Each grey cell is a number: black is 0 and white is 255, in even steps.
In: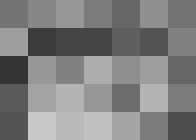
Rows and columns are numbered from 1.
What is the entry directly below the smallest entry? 89
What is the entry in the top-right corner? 115
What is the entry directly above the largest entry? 164
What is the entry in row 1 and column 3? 151
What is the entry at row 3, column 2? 151
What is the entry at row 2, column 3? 68
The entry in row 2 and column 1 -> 157
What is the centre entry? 172
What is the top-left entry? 115
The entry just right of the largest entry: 185

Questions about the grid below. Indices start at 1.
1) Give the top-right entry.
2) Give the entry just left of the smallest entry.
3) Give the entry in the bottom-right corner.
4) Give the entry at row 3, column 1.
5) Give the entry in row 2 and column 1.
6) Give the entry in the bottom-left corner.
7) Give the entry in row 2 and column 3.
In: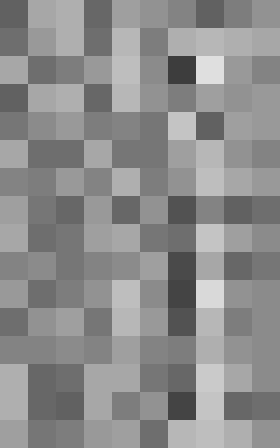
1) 146
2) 139
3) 146
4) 167
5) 110
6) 159
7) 175

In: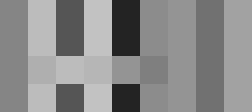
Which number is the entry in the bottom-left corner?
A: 133
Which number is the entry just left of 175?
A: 133
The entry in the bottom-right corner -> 162
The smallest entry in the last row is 35
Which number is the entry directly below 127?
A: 140
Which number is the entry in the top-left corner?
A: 133
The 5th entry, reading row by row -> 35
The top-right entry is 162

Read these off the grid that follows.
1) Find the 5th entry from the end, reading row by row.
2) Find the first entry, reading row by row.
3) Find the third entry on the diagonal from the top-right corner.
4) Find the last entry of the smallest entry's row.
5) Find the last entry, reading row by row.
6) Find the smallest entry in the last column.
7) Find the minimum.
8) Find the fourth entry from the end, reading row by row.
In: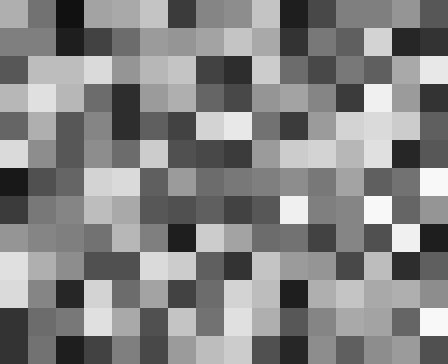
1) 141
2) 175
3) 95
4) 87
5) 80
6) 30
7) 17
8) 95

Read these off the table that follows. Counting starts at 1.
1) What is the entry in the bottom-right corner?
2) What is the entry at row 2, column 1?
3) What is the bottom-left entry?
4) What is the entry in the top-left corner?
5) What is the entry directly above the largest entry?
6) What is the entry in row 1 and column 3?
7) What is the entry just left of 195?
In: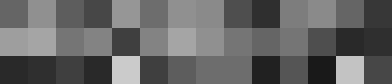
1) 71
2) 158
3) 41
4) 101
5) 63
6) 93
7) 25

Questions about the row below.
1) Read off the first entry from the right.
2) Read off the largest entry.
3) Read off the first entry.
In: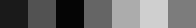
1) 124
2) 207
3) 26

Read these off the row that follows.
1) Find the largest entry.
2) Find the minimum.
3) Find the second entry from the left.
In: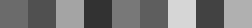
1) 214
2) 50
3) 80

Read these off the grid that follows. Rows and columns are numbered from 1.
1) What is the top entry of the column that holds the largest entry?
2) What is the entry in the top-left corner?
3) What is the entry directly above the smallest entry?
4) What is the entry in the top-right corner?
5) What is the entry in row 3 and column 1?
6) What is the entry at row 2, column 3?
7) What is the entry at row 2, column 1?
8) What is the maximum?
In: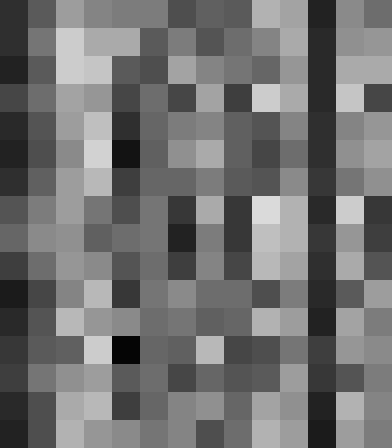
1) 178
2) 47
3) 138
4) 109
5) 34
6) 204
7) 47
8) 218

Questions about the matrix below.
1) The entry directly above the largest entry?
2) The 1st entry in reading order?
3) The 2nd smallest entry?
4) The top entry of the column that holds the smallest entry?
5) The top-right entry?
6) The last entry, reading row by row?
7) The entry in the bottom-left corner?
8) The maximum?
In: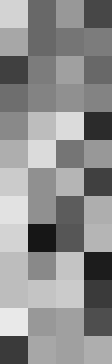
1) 189
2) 211
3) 28
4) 104
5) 71
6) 174
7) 58
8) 233

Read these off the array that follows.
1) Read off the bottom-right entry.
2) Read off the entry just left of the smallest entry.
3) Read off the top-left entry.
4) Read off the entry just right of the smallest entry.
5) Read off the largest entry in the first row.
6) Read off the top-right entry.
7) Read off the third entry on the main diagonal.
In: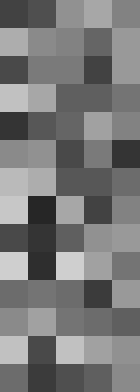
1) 138
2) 199
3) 66
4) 167
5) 167
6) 130
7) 122

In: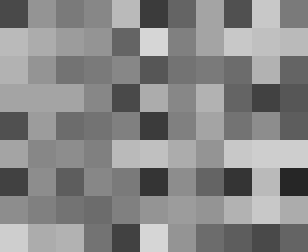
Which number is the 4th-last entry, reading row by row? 108
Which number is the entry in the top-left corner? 73
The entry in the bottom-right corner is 100
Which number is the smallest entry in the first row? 59
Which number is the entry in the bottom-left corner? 206
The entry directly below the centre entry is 192
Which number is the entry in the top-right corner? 122
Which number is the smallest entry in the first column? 65
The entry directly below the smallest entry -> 172
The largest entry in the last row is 214
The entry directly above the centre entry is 172
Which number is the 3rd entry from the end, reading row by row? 93
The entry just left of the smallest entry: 186
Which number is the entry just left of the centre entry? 128
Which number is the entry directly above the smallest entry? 206
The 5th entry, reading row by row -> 186
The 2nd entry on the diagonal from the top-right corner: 192
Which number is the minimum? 38
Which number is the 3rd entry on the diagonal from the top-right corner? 108
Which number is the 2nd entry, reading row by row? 148
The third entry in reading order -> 122
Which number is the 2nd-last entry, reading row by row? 73

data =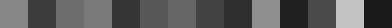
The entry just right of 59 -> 109
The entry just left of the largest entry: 75

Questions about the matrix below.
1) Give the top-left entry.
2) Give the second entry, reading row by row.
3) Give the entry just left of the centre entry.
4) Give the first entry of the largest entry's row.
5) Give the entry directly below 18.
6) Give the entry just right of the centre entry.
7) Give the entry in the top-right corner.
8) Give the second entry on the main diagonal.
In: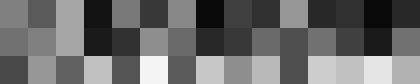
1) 128
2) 90
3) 105
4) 72
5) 26
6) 56
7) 40
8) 128

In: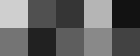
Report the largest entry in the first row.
207
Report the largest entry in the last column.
66
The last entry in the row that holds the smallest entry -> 18

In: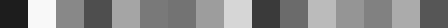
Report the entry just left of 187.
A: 107
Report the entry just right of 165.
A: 121
